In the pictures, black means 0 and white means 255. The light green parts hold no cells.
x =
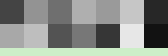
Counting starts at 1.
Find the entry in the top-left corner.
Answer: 68
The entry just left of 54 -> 119
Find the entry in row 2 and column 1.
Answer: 168
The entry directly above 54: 154

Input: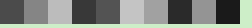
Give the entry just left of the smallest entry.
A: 148
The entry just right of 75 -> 133

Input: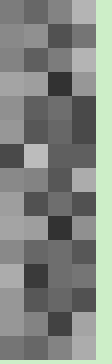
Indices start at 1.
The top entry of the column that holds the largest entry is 103
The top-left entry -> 124
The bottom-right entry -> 172
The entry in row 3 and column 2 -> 95
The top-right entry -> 180
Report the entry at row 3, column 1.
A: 131
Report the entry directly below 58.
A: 87
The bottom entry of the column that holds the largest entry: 103
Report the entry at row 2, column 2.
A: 144
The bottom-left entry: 117
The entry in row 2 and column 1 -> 137
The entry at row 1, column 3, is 131
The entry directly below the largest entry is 131

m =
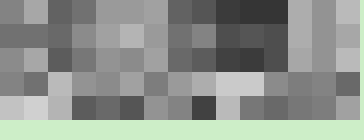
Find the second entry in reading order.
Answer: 167
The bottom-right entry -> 161
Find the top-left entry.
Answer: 131
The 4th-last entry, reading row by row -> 105
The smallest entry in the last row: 65
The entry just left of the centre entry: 161
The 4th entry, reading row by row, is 113
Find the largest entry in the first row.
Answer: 186
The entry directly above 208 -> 113
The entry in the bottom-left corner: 194
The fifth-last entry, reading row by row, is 119
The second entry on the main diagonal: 113
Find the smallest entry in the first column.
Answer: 113
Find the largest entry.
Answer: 208

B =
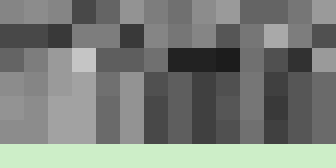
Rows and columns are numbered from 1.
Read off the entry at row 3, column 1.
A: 100
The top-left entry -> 133
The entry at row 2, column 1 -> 72
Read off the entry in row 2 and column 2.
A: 72
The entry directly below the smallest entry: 80
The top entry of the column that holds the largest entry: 72
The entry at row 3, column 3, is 154
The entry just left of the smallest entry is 34
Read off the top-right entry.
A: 154
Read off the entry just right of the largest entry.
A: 94
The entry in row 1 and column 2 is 140
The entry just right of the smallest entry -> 112
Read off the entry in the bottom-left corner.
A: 140
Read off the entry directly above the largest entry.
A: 125
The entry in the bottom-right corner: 106
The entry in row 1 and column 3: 133
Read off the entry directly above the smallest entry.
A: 86

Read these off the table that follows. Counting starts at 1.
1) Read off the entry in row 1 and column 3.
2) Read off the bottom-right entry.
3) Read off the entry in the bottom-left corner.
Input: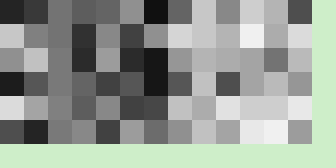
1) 115
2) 156
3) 78

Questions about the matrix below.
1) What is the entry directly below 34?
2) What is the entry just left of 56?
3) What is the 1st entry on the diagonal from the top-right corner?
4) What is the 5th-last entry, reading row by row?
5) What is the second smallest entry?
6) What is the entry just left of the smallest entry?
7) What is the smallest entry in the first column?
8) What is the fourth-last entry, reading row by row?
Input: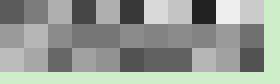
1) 131
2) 174
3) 203
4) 97
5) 56
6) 195
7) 90
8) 97

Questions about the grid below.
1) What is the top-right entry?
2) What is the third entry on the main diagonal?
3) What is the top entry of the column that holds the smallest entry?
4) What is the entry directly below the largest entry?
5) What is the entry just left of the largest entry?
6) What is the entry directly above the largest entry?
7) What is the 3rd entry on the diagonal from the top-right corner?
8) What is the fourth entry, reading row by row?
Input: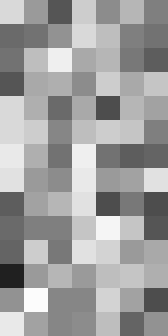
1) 127
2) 239
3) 217
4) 162
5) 146
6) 154
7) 182
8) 205

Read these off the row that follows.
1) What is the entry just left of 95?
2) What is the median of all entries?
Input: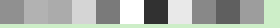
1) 136
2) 157

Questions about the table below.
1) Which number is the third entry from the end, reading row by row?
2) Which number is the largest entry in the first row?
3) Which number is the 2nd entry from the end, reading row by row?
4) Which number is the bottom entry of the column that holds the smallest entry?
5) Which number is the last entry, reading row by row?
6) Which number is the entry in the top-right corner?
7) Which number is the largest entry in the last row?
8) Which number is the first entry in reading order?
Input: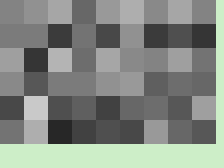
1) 153
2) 174
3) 103
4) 39
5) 87
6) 131
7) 174
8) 131

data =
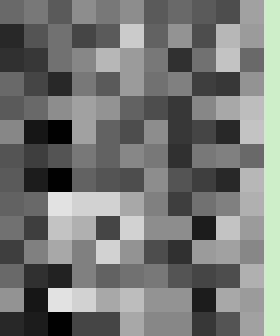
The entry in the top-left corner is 105
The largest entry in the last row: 168
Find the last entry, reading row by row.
161
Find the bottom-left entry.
40
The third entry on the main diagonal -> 113
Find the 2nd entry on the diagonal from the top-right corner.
183
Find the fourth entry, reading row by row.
141
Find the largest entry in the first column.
147
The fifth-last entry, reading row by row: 135
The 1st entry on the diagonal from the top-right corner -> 161
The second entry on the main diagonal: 84
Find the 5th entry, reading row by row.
120
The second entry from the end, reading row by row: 84
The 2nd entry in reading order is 120

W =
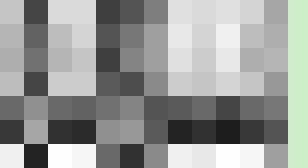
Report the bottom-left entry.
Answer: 240
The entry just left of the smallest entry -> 49
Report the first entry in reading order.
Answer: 197
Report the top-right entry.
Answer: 166
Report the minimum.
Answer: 29
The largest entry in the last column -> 181
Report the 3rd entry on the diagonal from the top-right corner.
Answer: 232
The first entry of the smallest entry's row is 56
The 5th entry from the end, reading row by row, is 240
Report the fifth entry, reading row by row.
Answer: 63
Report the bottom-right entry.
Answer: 159
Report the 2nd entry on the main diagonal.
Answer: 98
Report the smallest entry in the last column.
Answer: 84
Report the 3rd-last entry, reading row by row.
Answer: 254
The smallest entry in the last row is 35
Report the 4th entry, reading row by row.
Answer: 218
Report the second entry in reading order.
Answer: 69
